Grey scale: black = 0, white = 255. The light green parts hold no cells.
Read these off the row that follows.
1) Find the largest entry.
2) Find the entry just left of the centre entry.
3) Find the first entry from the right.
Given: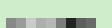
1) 202
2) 174
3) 105

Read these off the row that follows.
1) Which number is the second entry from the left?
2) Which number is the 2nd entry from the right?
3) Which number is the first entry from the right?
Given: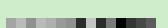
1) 186
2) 72
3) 92

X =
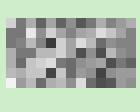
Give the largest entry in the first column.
243
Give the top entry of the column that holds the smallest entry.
164
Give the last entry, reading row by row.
143
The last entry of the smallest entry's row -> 131
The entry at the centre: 164
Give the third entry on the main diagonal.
185
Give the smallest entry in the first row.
88
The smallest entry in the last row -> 79
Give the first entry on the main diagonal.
209
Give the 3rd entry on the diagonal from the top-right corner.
143
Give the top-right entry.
174
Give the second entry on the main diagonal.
120
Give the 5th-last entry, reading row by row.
108
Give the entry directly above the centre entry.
164
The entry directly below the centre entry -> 108
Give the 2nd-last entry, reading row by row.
155
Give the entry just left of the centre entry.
209
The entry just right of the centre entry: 79
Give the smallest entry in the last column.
99
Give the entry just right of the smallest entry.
209
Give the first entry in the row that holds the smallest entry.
120

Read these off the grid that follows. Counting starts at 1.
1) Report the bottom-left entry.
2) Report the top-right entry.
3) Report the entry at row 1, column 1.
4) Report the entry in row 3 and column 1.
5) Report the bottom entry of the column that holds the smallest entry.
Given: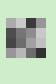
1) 150
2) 150
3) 171
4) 70
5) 49

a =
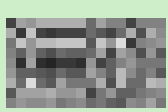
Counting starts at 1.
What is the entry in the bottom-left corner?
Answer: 130
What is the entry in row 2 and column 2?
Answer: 56
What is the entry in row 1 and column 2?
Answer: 162
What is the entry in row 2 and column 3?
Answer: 197
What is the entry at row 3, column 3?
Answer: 150
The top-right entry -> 130
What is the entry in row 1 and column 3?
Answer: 150
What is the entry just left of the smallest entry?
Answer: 46
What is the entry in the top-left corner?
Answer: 67
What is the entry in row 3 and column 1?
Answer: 119
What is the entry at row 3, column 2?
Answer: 197
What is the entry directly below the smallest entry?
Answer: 79
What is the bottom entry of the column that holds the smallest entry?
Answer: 150
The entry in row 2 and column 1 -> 174
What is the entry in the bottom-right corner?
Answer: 119
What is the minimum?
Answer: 36

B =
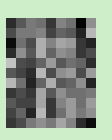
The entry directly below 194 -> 88
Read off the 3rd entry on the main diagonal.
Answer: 76
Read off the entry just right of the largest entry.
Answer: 76
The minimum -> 3
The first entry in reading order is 44
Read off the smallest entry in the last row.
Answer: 12
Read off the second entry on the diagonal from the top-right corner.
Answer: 35
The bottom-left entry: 55
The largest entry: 194
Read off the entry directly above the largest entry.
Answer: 44
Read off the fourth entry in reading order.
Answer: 112
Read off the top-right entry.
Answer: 143
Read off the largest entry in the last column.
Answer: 183
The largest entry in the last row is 165
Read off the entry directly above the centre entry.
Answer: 155
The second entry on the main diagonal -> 121
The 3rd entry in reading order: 121
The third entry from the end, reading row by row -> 131
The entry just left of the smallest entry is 112
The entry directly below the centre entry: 174
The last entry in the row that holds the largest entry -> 44

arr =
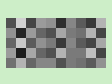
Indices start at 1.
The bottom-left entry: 113
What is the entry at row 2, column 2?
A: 37
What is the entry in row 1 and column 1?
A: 81
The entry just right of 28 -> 167
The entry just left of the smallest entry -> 155
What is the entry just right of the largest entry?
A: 69
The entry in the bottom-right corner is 145
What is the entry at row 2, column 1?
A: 145
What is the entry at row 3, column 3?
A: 91
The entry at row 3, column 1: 102
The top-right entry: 179
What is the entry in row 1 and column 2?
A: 209
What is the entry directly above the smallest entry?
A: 200
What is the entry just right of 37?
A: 155

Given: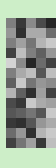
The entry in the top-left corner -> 127
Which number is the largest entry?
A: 211
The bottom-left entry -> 65
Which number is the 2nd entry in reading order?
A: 56
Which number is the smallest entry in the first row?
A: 38
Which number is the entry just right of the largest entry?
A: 138
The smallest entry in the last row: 56
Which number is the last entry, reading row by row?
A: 190
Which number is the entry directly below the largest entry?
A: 127
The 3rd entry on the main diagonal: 117
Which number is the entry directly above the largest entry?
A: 65
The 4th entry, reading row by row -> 75
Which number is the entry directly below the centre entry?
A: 47

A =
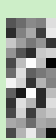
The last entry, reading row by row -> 13
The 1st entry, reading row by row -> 85
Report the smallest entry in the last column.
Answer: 4
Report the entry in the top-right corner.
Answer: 222
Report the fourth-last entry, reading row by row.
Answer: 180
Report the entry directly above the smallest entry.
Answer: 210
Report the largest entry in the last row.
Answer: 234
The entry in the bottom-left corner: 73
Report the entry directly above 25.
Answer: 210
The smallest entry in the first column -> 43

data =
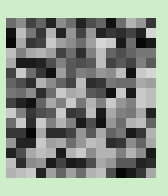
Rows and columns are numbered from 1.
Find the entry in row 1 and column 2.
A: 140
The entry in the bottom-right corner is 168
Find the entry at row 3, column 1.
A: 7
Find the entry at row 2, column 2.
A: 189
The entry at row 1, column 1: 109
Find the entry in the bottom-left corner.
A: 179
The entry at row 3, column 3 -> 55
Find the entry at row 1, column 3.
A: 67
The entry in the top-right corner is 55
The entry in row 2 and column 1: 17
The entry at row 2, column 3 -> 119
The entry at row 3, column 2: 168

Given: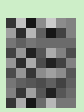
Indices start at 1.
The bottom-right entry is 118
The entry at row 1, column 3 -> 22
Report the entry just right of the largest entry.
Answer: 140
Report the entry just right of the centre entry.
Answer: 33
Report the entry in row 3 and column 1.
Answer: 118
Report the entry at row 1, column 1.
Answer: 54
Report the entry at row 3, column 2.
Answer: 96
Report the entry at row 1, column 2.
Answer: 193
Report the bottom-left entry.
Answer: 54
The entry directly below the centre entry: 140
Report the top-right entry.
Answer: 129
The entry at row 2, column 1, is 160
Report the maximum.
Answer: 203
